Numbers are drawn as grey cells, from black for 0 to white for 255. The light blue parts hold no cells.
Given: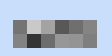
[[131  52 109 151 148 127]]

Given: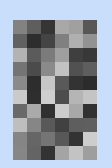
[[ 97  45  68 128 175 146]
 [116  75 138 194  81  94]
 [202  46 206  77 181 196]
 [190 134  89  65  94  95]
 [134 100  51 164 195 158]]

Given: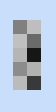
[[192 106]
 [140 178]]

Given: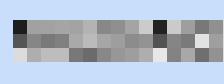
[[ 85 134 121 128 169 187 166 158 140 147  83 133 122 226 159]]

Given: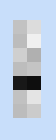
[[188 240]
 [189 196]
 [193 228]]

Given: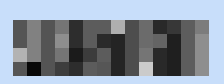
[[ 85 129  84 142  45  92  42  36  77 107 100  31  93 142]
 [ 85   8  84  61  45  92  86  36  77 203  41  31  93 142]]

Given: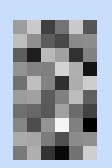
[[190 143  92  72 138 141]
 [147 131 129 211 175  19]
 [155 161  92 128 188  96]
 [133  77 148 245 128   0]
 [121 175  50   8 114 206]]

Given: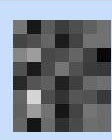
[[ 68  79 101  27  67 114 113]
 [ 80  27  75 117  81  59  56]
 [100 212  77  51  86  82  57]
 [101  21 107  47  74 110 108]]
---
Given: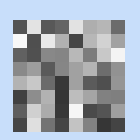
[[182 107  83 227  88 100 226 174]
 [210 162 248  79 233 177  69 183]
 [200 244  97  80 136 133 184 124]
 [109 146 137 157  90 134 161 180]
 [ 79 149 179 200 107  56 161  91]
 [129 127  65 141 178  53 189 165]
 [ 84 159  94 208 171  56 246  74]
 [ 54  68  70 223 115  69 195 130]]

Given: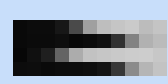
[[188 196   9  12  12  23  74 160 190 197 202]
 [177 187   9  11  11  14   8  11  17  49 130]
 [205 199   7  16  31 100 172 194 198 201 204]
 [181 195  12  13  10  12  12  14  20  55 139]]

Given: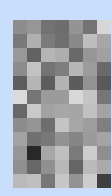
[[115 214 141 150 114 109 148]
 [190 166 121 176 123 111 137]
 [150 160 152  98 181 174 105]
 [156 106 140 194 116 126 183]
 [147  89  93 181  93 179  92]
 [197 118 218 117 155 155 216]
 [193 163 104 201 162 167 165]
 [157 127 140 149 110 196 167]
 [155 164 163 113 120 146 134]
 [205 142 150  40 167 191 122]
 [186 170 143 103 144 184 101]
 [205  63 185 191 119 198 147]]

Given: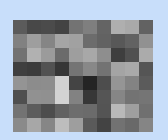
[[169  98  91  72  75  67 115 127 100 175]
 [ 98 145 129 158 133 165 161 108  98  88]
 [ 80 171 114 177 155 107 158 168 142  62]
 [169  85  63  59  82  54 116 136 115 164]
 [131  91 148 140 141 209  68  36  77 149]
 [115 117  79 145 144 211 130  55  85 134]
 [159 112 115  92  77  98 109 107  84 185]
 [105 133 138 167 134 189 158  90  67 114]]

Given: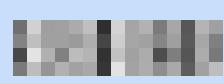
[[180 160 112 209 159 161 171 191  47 211 165 178 123 167  87]
 [167 128 131 191 160 160 155 174  69 205 166 161 134 159  90]
 [172 121  71 227 177 129 188 180  50 194 161 172  77 126  85]
 [161 189 122 189 149 177 162 168  54 226 163 173 142 169  93]]

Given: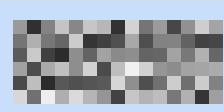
[[206 164 154  48 131 196 135 198 183  50 211 117 155  71 145]
 [ 66  71 117 176 119 102 204  53  64  80 168  79 130 131  98]
 [177 103  91 202  64  44 142  99 162 138 142 100 102 163 120]
 [165 171 161  76 170 192 142 210  75 190 241 209 149 140 163]
 [204 130  74 190  43  88  80  85  90 214 143  79 112 205 111]
 [ 53 159 215 112 238 174 218 181 149  66 198 179 189 120 177]]

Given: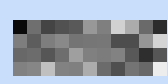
[[106  44  10 111  68  81  89 152 127 209 172]
 [150 212 126  93 126 137 116 118 119  77  77]
 [ 46  86 104 108  86 110 159 128 124 130  88]
 [104 237 129 134 192 130 128 172 107  79 116]]

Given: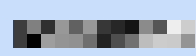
[[238 205  61 128  48 152  97 152  55  39  20 139  85]
 [202 148  61   2 158 148 145 111  34  78 113 189 204]]
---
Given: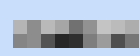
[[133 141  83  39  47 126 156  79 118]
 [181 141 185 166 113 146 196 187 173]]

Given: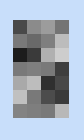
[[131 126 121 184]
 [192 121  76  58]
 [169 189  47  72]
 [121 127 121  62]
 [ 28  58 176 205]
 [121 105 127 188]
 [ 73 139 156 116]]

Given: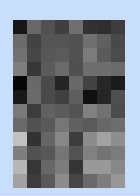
[[161  60  89 140  69 105 125 151]
 [182  54 103 125  53 153 153 135]
 [127  81  87 117  83 129 116 124]
 [193  50 102 135  60 140 162 142]
 [105  81  89 118  97  90 103 109]
 [122  60  97  91  83 129 113  76]
 [ 24 106  74  64  94  15  38  80]
 [  6 104  74  36 104  66  39  27]
 [126  55  91 107  79 110 110 107]
 [113  70  87  90  81 124  91  75]
 [107  67  85  84  81 112  96  72]
 [ 23 103  81  63 111  50  46  61]]

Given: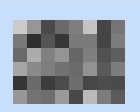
[[151 115 110 154  72 186 124  90]
 [ 53 106  61  75 109  71  77  74]
 [165 138 126 113 107 146  90 125]
 [105 172 129 148 102 127  81  95]
 [120  46  84  54 121 122  69 125]
 [203 150  74 106 126 196  69 117]]

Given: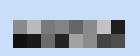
[[ 17  26 107  37 162 139  67  78]
 [138 185 121 131 102 138 194  30]]

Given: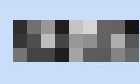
[[116  68  68  30 164  93  91 132 104]
 [ 54  78 189  69 151 143  98 174  86]
 [ 46 112 151  31 196 213 100  98  20]]

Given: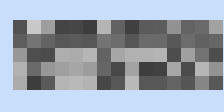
[[171  61  90 180 185 179  71  87 185  87  87 100  85 134  88]
 [177 106 151 159 166 157 102  72 162  62  65 167  75 182 147]
 [151  78  76 174 171 182  99 166 177 177 180  77 160 114  77]
 [ 93 116  99  87  91  87 116 109  86 107 106  88 108  97 102]
 [ 81 200 158  68  70  61 180  98  64  90  92 146  99 106 162]]

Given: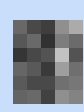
[[100 105  65 143 131]
 [ 90  73  73 112 119]
 [102  89  58 158 111]
 [ 53  72  83 194  83]
 [ 87 105  49 125 107]
 [104  73  62 143 171]]
